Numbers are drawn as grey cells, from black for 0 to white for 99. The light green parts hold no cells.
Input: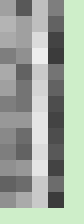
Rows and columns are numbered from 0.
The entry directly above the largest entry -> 85
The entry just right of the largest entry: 23
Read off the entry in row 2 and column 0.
66
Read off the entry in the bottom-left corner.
56
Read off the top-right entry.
49
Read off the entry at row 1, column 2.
74
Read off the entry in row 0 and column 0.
62
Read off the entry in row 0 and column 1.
34
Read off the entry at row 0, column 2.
74
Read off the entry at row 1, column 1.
62
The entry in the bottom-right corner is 23

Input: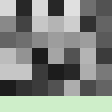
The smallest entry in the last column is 23
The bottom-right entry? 39
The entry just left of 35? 61
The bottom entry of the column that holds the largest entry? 67
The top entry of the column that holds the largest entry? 87
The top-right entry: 32
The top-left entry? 84
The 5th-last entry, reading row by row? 23
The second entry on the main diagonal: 26
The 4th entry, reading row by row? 15
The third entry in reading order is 84

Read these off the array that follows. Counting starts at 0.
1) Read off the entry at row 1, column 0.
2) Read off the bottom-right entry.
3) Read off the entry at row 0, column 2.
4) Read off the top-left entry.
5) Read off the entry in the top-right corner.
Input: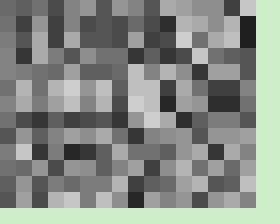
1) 44
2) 51
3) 44
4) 41
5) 77

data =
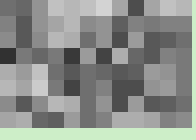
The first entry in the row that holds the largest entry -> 43
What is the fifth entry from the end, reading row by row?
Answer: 67
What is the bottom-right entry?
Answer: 54
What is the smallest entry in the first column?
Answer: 19
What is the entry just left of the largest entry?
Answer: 75
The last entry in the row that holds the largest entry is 71
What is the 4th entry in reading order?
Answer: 75
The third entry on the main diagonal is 54
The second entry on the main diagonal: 34
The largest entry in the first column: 71
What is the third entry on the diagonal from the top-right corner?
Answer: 34
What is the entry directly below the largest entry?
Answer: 57
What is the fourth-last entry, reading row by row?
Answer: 67
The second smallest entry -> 22
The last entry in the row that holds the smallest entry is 47
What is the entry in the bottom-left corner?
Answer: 64
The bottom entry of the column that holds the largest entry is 50
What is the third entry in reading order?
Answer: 57
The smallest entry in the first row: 30
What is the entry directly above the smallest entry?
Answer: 54
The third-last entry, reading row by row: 64
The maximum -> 82

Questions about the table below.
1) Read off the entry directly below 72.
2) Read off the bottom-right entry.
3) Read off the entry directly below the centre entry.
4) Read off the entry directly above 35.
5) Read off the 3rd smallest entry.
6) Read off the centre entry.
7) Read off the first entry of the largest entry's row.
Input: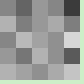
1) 46
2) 76
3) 69
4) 83
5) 39
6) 63
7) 52

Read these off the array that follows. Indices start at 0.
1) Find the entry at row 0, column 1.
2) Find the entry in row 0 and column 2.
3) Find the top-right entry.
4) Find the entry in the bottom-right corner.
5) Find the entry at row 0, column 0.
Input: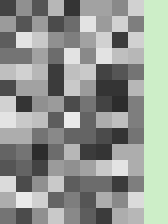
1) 56
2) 33
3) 81
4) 71
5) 26

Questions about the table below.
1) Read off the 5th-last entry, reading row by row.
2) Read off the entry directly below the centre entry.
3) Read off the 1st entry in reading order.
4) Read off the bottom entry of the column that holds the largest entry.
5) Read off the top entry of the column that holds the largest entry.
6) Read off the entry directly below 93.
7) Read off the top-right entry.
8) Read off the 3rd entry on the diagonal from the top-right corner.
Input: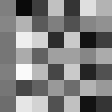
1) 82
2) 27
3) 49
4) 89
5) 4
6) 66
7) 69
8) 78

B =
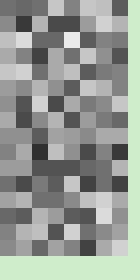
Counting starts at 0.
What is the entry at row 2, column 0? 74
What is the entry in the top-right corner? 36
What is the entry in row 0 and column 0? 43
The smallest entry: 19
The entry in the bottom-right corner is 81
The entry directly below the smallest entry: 32
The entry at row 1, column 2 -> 70
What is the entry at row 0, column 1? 40
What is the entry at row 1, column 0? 53
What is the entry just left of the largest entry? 40
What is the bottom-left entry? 53
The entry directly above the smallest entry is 36
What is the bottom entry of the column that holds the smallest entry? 40
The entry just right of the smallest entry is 74
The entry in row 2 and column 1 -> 85
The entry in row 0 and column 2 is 43
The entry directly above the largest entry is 29
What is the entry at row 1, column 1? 22
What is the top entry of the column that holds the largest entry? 50

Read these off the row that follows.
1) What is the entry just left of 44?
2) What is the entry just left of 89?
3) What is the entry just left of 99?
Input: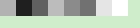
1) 54
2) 44
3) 89

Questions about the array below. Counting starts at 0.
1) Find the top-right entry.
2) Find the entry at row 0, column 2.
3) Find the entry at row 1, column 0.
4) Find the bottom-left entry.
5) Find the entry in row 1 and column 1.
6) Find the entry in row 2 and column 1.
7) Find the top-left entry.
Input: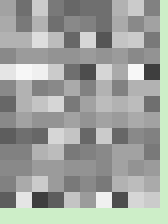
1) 50
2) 79
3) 66
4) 36
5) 47
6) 69
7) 63

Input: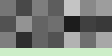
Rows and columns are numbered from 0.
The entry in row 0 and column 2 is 49
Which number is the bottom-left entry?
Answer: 49
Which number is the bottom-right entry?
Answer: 65
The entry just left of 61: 53
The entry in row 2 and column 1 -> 18
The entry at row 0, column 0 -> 46

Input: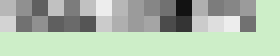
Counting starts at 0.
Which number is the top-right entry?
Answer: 60
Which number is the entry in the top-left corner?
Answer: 71
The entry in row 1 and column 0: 82
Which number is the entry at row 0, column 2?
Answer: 37
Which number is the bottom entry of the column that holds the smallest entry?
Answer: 20
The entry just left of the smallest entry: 44
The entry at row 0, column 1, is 56
